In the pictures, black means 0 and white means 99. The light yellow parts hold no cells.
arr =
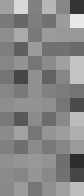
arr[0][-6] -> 62
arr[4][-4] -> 46
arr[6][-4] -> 56
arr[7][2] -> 57
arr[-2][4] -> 44
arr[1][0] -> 47
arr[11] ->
[56, 58, 59, 57, 43, 17]
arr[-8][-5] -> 47
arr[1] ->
[47, 40, 49, 44, 60, 90]
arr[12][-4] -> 58
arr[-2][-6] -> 54
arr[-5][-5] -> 63
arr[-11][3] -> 44
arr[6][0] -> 52
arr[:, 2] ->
[50, 49, 47, 60, 46, 56, 56, 57, 54, 46, 54, 59, 58, 46]
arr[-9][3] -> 38
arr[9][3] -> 58
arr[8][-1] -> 73
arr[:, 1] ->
[84, 40, 66, 37, 57, 27, 47, 57, 34, 63, 43, 58, 52, 60]
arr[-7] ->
[55, 57, 57, 56, 46, 29]
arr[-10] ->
[52, 57, 46, 54, 62, 76]

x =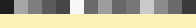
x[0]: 12
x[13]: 23
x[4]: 27
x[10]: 78

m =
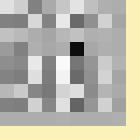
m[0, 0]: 87
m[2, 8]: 67
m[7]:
[50, 49, 81, 52, 87, 39, 58, 81, 62]
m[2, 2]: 67
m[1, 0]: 50
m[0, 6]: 74
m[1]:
[50, 49, 84, 51, 90, 41, 56, 81, 64]
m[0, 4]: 77
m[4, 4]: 97
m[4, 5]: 46
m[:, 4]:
[77, 90, 71, 67, 97, 94, 82, 87, 68]
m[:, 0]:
[87, 50, 75, 60, 55, 51, 71, 50, 67]
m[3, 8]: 67
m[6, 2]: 52
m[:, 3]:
[66, 51, 64, 65, 50, 48, 47, 52, 67]
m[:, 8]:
[67, 64, 67, 67, 69, 64, 66, 62, 68]
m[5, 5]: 41
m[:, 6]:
[74, 56, 68, 65, 58, 56, 54, 58, 67]
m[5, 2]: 86
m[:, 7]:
[68, 81, 69, 68, 79, 82, 70, 81, 67]

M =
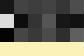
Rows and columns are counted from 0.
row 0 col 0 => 9
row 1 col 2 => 20
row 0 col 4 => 21
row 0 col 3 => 26
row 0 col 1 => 26

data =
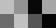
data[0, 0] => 74
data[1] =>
[42, 75, 33, 2]
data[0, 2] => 3

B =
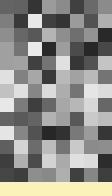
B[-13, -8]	39
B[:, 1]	[38, 22, 40, 45, 63, 50, 87, 48, 35, 52, 82, 68, 24]
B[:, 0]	[39, 49, 55, 62, 62, 87, 75, 90, 39, 89, 37, 24, 27]
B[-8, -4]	72
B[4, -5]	45
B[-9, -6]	25
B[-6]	[90, 48, 24, 40, 65, 71, 84, 40]
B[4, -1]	76
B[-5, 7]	73
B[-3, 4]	45
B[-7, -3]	45
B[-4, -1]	21
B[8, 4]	62
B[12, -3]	25
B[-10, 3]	16
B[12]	[27, 24, 55, 53, 68, 25, 52, 24]
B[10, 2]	42
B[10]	[37, 82, 42, 73, 45, 78, 54, 55]
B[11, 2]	29
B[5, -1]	45
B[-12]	[49, 22, 90, 25, 20, 60, 32, 68]
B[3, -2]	15
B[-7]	[75, 87, 52, 85, 67, 45, 89, 85]
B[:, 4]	[54, 20, 55, 61, 87, 72, 67, 65, 62, 19, 45, 66, 68]
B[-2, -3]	87

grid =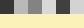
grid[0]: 21
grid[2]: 51
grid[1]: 72

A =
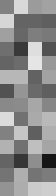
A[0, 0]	50
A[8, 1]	44
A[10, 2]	74
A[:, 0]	[50, 83, 62, 43, 39, 71, 32, 53, 85, 50, 69, 39, 45, 57]
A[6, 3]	37
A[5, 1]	71
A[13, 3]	80
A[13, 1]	67
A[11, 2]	55
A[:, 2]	[60, 39, 49, 86, 89, 38, 41, 65, 66, 37, 74, 55, 45, 79]
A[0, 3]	63
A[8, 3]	72
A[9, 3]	68
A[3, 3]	32
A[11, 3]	8

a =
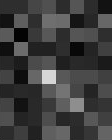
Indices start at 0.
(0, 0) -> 18
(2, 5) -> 33
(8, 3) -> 30
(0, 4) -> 17
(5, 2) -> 40
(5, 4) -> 34
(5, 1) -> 5
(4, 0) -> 15
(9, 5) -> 16
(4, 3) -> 33
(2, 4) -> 17
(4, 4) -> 12
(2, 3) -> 34
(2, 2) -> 22
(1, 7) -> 40
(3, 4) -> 18
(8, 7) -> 25
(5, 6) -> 29
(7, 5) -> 55
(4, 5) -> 16
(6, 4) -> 45
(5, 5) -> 29
